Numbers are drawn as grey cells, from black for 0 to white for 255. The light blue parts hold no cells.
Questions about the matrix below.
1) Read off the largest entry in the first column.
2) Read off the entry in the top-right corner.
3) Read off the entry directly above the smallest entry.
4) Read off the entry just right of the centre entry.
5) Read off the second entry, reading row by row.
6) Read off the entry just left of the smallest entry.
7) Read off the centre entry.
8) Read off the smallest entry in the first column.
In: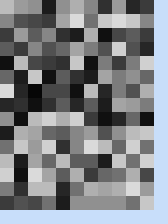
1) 218
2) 59
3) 199
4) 92
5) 155
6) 38
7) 38
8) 16

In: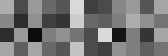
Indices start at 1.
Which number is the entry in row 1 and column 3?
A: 153
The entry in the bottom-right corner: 115
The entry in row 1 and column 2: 75
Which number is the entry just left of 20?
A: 217
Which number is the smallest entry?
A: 11
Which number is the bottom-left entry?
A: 165
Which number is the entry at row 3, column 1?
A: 44
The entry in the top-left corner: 174

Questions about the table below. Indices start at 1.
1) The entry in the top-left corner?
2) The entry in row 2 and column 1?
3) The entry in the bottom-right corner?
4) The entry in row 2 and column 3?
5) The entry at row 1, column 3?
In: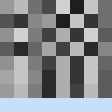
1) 154
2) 83
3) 92
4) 135
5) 112

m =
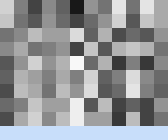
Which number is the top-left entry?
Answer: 209
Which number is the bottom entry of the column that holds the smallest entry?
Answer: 238
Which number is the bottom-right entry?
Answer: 115
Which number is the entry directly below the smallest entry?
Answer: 67
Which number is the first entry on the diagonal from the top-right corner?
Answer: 169
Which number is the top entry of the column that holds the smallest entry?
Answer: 24
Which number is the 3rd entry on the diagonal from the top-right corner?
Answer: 106
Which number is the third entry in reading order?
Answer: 67
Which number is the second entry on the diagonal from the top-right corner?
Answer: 197
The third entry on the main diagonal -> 188
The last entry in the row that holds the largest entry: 137
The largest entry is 248
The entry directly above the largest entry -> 67
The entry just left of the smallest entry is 97
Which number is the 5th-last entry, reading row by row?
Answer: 159
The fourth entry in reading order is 137
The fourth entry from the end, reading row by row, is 56
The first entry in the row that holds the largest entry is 87
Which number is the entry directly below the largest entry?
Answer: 127
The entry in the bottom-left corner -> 76

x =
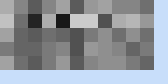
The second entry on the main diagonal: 111
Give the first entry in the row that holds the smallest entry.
193
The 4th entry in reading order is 133
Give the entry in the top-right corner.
111
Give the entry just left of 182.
173
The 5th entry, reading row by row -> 162
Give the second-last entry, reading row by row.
122
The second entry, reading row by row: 133
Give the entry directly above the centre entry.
203
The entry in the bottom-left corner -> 162
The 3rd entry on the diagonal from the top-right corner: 111
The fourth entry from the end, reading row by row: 143
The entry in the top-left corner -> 173
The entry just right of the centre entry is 122
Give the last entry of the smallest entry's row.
152
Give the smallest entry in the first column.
122

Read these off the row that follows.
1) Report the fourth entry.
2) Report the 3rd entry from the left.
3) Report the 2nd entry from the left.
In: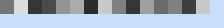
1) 74
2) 53
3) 220

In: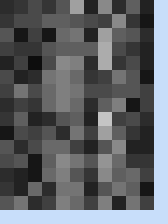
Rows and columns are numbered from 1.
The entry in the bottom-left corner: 85
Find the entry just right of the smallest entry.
74
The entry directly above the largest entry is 95
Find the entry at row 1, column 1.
44
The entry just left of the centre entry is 127
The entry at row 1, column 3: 74
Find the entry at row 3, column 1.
85
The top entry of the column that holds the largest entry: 137
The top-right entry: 34
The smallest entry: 13
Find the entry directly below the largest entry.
160
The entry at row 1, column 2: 53
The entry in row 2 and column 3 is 74
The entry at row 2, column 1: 53
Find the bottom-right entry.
64
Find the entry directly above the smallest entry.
53
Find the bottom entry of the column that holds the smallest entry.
44
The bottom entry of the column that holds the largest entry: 127
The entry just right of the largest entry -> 64
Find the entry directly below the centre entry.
95
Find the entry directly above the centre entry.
116

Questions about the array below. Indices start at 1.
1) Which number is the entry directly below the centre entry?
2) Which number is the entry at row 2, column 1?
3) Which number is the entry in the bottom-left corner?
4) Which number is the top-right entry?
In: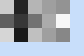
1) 192
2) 95
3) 214
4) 147

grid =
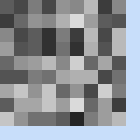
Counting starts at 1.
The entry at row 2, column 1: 60
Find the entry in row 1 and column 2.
72
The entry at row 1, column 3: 124
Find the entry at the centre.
136
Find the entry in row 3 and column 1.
136
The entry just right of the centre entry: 207
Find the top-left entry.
92
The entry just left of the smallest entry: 92
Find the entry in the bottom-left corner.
197
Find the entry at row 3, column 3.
92
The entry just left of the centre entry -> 185
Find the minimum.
37
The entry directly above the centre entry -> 113
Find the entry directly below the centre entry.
166
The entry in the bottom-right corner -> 185
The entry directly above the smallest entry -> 218
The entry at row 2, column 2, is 104

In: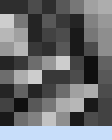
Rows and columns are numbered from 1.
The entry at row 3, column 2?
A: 161
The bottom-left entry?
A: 25
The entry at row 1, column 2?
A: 46
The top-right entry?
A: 173
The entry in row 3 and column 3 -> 36
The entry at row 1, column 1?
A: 46
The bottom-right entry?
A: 66
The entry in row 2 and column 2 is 119
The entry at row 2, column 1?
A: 205
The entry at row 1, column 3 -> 76
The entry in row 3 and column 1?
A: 183

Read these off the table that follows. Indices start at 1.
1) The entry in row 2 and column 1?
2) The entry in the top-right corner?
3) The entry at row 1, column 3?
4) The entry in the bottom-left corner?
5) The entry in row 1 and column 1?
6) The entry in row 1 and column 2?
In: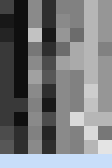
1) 24
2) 150
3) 138
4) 87
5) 67
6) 15

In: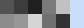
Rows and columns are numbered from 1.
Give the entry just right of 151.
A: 213
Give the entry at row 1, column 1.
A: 83
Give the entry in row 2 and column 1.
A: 140
